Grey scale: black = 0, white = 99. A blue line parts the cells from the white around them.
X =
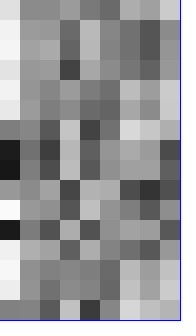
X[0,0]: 87
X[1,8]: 54
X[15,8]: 70
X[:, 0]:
[87, 94, 95, 88, 94, 90, 49, 11, 9, 59, 97, 10, 93, 96, 92, 50]
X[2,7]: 33
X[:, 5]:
[41, 52, 51, 54, 43, 39, 44, 58, 56, 67, 57, 56, 51, 41, 40, 52]
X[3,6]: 46
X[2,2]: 66
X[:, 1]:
[54, 60, 63, 59, 58, 60, 52, 44, 49, 54, 59, 48, 68, 56, 57, 51]
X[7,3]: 71
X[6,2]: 34
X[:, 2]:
[54, 59, 66, 60, 52, 49, 34, 24, 30, 63, 56, 32, 63, 50, 44, 35]
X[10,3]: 33
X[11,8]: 34
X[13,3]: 52
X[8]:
[9, 49, 30, 73, 34, 56, 62, 62, 37]
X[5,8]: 78
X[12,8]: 59
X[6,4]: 26
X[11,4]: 32
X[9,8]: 31
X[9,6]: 30
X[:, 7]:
[62, 33, 33, 38, 61, 54, 77, 60, 62, 20, 34, 61, 34, 61, 63, 74]
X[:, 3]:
[60, 41, 39, 26, 60, 54, 76, 71, 73, 27, 33, 67, 37, 52, 54, 75]

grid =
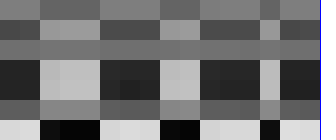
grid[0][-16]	49
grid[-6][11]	29
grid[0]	[49, 49, 39, 39, 39, 49, 49, 49, 39, 39, 48, 49, 49, 39, 49, 49]
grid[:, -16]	[49, 28, 43, 14, 14, 36, 84]
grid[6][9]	2
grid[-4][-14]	72
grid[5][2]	52
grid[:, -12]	[39, 60, 45, 74, 75, 52, 2]
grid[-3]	[14, 14, 73, 75, 75, 15, 13, 14, 74, 75, 15, 14, 14, 73, 13, 13]
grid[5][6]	35
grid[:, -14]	[39, 59, 45, 72, 73, 52, 5]
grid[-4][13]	73
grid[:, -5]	[49, 29, 44, 15, 14, 36, 84]
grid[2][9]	45
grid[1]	[28, 29, 59, 60, 60, 29, 29, 29, 59, 60, 29, 29, 29, 59, 28, 29]
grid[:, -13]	[39, 60, 45, 74, 75, 52, 2]
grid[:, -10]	[49, 29, 43, 15, 13, 35, 85]
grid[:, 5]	[49, 29, 43, 16, 15, 36, 83]
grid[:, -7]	[39, 60, 45, 74, 75, 53, 2]
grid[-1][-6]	82
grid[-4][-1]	14
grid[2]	[43, 43, 45, 45, 45, 43, 43, 43, 44, 45, 44, 44, 43, 45, 43, 43]
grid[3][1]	14

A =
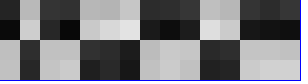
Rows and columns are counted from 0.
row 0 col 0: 14
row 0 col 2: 20
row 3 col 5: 16
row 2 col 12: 76
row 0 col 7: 17
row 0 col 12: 20
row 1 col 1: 80
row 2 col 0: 74
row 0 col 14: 21
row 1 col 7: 10
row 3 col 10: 13
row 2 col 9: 77
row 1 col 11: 79
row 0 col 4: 71
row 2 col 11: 18
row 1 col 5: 84
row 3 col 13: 81
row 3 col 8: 79
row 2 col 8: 78

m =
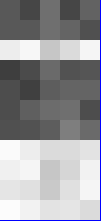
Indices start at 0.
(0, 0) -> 34
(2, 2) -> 77
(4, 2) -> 36
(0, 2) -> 43
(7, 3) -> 85
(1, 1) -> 34
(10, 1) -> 94
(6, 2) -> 36
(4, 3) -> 39
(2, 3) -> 85
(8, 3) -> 83
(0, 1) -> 27
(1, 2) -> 43
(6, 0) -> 31
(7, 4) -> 88
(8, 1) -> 95

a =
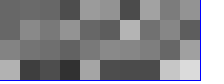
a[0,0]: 40
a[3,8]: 77
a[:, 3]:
[30, 57, 38, 19]
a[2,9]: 62
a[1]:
[40, 53, 47, 57, 40, 36, 70, 44, 52, 36]
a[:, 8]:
[48, 52, 40, 77]
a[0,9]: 57

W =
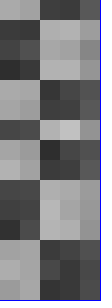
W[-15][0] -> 66
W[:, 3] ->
[23, 69, 63, 69, 27, 25, 75, 27, 24, 66, 64, 68, 26, 22, 22]
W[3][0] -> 18
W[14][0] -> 60
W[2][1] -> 31
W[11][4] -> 57
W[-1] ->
[60, 65, 20, 22, 29]
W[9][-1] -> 60
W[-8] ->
[64, 60, 18, 27, 31]
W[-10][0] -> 64
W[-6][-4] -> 28
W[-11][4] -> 32
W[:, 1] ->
[63, 22, 31, 22, 65, 61, 29, 60, 63, 28, 26, 29, 64, 64, 65]
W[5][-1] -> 34
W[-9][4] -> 57
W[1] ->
[23, 22, 68, 69, 61]
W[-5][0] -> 25
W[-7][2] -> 23

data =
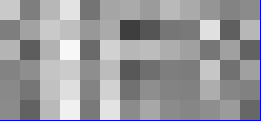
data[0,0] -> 78
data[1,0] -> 49
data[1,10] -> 87
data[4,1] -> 46
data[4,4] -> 51
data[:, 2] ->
[71, 78, 69, 76, 75, 72]
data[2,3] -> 96
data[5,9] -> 52
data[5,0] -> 54
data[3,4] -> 55
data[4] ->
[53, 46, 75, 86, 51, 81, 44, 55, 51, 50, 67, 52, 50]
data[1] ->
[49, 63, 78, 74, 59, 66, 24, 33, 46, 47, 87, 37, 71]
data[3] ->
[51, 55, 76, 79, 55, 73, 34, 43, 49, 48, 77, 44, 62]
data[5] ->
[54, 38, 72, 93, 47, 88, 54, 65, 54, 52, 55, 60, 40]
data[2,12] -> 38
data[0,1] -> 49
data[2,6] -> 71

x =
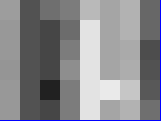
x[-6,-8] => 61
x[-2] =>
[59, 32, 13, 48, 88, 91, 77, 34]
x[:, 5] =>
[64, 64, 64, 64, 91, 64]
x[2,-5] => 48
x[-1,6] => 69
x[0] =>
[61, 32, 43, 48, 72, 64, 69, 40]
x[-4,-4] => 88
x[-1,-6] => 27
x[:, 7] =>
[40, 40, 30, 32, 34, 43]
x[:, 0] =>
[61, 59, 59, 58, 59, 59]
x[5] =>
[59, 32, 27, 48, 88, 64, 69, 43]
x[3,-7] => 32

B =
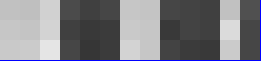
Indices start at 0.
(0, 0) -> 75
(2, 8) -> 26
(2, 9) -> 23
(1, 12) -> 27
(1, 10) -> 25
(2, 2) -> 89
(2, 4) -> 21
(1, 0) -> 77
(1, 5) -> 23
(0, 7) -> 76
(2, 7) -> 77
